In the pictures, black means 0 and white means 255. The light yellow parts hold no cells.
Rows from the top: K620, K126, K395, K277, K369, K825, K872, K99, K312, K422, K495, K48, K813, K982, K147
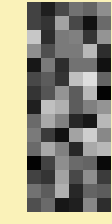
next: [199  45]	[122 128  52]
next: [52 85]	[148  92 184]
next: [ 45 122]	[128  52 148]
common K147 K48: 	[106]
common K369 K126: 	[17]
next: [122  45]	[114 114  17]
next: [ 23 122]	[ 45 114 114]

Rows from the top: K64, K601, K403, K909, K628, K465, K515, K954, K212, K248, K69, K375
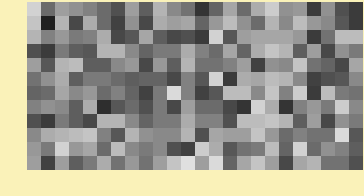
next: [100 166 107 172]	[204 145 152]
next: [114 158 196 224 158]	[218 100 166]
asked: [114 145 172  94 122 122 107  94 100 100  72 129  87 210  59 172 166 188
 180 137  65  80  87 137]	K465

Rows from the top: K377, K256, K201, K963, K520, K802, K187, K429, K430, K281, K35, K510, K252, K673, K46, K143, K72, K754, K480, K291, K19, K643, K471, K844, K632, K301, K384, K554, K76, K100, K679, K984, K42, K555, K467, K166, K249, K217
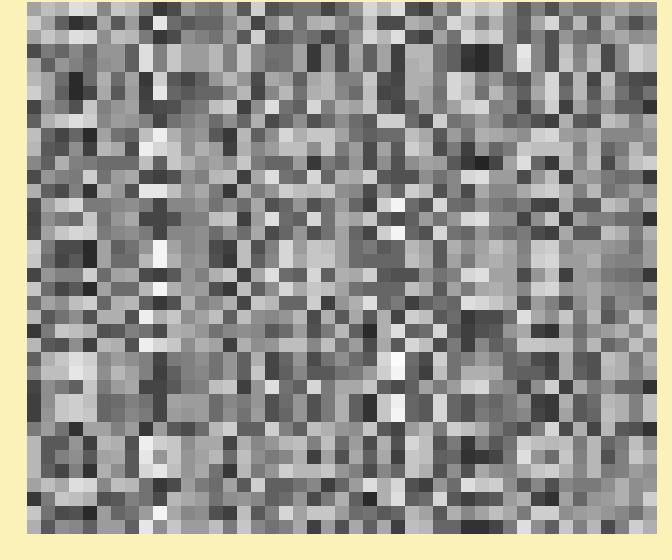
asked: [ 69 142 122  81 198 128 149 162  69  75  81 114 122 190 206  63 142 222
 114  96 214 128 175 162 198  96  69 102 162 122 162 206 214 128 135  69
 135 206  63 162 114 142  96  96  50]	K429
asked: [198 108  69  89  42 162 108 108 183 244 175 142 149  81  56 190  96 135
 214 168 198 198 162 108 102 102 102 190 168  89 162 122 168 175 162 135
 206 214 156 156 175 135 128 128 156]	K480
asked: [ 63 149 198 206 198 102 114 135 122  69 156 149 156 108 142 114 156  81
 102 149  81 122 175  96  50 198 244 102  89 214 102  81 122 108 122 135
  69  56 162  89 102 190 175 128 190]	K100
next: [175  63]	[162  81 168]
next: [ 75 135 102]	[198 175  81]

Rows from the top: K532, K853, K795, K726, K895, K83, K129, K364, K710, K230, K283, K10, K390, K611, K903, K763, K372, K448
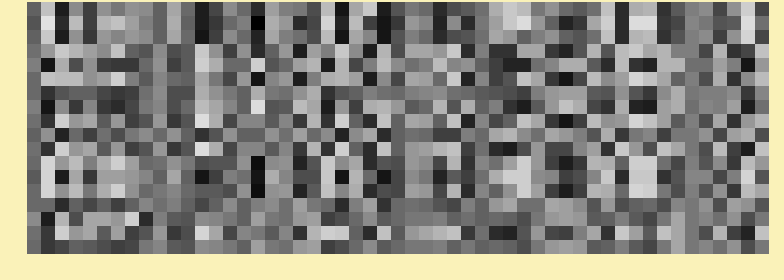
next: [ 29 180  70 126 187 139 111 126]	[187 133 145]
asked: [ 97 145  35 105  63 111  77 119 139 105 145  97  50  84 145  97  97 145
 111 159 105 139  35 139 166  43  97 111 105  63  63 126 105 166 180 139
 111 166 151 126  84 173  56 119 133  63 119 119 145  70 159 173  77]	K230
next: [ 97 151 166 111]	[111 166 159]
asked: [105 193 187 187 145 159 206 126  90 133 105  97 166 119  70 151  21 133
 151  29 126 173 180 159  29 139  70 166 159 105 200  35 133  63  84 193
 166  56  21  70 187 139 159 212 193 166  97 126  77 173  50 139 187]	K83
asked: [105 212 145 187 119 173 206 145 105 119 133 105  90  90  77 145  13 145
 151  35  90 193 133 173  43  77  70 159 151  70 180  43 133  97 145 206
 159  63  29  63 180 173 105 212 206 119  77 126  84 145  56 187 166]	K611
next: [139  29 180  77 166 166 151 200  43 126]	[ 50  50 166]

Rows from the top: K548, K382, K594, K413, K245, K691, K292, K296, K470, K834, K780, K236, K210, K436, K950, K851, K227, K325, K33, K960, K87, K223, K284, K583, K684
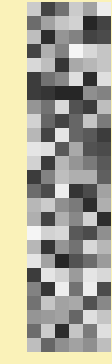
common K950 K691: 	[45]
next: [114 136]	[223  45 223]
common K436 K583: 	[108]
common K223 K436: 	[162]
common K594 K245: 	[190]

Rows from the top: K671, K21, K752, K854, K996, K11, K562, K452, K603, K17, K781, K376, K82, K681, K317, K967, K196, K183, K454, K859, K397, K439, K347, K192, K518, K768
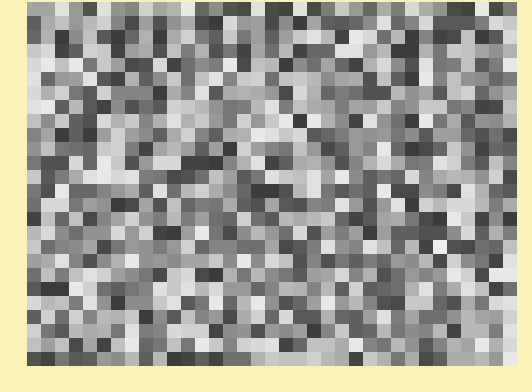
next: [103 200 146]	[ 67 103  95]
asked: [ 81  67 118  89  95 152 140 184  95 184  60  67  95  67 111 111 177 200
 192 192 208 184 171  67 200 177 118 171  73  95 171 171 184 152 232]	K768
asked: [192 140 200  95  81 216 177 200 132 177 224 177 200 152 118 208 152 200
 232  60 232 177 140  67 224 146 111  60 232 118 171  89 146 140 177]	K603
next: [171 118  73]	[ 60 232 200]
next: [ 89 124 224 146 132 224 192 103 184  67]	[239  81  73]

